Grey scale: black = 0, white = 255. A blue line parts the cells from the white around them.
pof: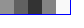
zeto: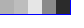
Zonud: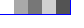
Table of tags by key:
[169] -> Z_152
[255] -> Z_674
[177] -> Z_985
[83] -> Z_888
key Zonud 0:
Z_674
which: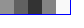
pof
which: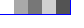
Zonud

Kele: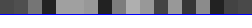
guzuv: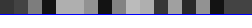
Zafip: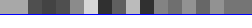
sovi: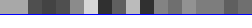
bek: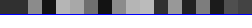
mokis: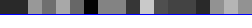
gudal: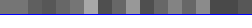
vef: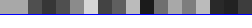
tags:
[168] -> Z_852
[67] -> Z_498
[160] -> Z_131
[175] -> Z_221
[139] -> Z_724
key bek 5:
Z_852
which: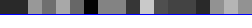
mokis
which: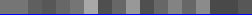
gudal
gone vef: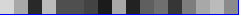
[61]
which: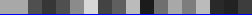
vef

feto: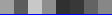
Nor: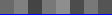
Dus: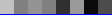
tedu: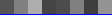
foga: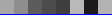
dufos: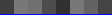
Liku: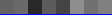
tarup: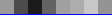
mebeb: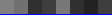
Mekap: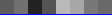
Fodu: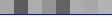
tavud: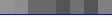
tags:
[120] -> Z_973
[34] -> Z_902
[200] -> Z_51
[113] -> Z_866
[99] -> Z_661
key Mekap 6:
Z_973
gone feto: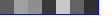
[135]
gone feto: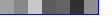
[56]
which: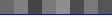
Nor
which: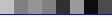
Dus

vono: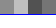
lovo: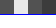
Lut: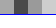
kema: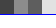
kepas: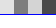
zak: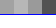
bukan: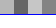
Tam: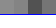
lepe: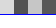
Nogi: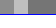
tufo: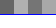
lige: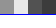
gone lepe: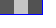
[218]
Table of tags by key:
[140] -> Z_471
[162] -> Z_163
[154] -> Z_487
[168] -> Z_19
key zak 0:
Z_163
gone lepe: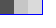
[88]
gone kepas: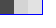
[125]
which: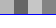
bukan

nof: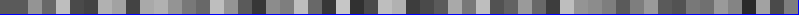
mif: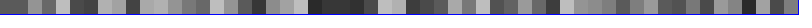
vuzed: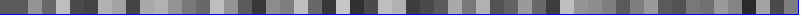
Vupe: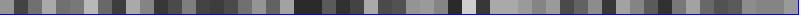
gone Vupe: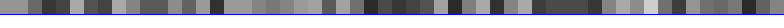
[184]
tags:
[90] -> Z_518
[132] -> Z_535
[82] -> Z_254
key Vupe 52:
Z_518
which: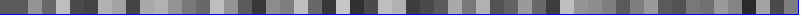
vuzed

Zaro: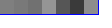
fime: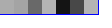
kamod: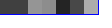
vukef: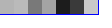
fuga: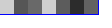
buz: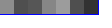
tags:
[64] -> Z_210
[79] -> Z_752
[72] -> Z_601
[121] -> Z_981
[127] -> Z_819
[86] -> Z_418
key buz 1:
Z_752
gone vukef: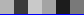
[186]

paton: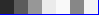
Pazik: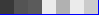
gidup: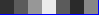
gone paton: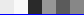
[243]
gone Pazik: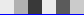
[84]
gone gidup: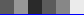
[49]
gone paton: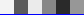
[249]
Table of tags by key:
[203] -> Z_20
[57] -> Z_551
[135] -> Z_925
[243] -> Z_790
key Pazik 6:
Z_20
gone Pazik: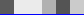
[57]
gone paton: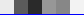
[249]

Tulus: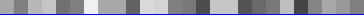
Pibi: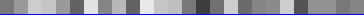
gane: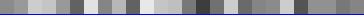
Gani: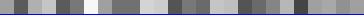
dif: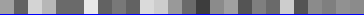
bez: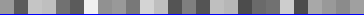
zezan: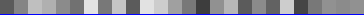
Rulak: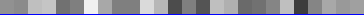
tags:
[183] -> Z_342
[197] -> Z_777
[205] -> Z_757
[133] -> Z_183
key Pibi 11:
Z_777
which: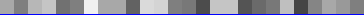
Tulus

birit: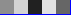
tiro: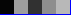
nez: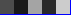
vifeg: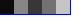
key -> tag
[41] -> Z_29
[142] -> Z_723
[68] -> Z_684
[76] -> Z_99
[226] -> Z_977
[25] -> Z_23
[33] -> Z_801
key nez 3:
Z_29
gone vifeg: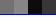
[197]

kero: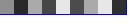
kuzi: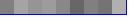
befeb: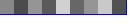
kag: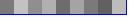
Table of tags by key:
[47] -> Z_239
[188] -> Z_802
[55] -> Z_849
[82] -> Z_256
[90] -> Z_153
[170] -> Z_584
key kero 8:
Z_239
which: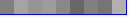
kuzi
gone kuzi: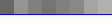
[156]

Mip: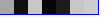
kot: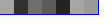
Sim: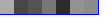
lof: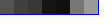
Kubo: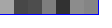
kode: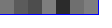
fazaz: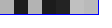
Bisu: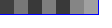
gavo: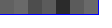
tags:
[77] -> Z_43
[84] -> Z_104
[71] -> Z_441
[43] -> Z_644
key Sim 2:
Z_104
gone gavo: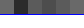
[97]
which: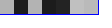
fazaz

